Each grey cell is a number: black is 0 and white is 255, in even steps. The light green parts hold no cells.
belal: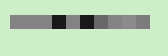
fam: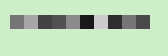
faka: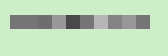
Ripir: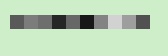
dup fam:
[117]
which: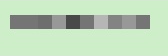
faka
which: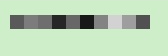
Ripir

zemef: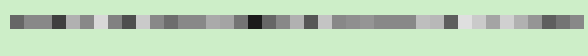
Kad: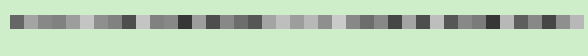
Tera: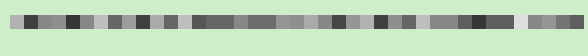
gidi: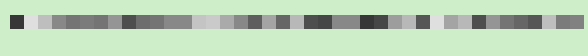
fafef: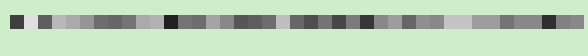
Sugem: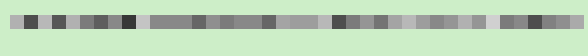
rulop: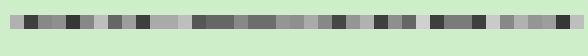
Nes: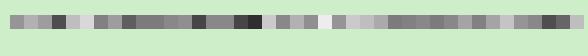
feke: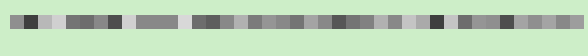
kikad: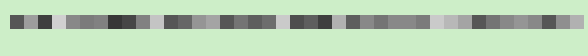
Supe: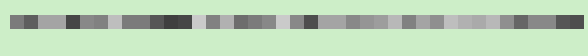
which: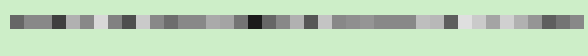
zemef
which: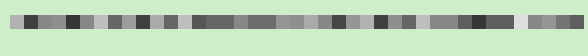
Tera
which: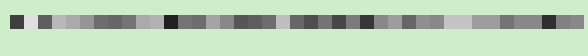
fafef
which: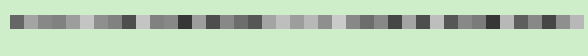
Kad
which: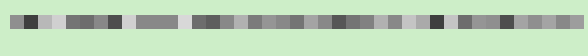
feke

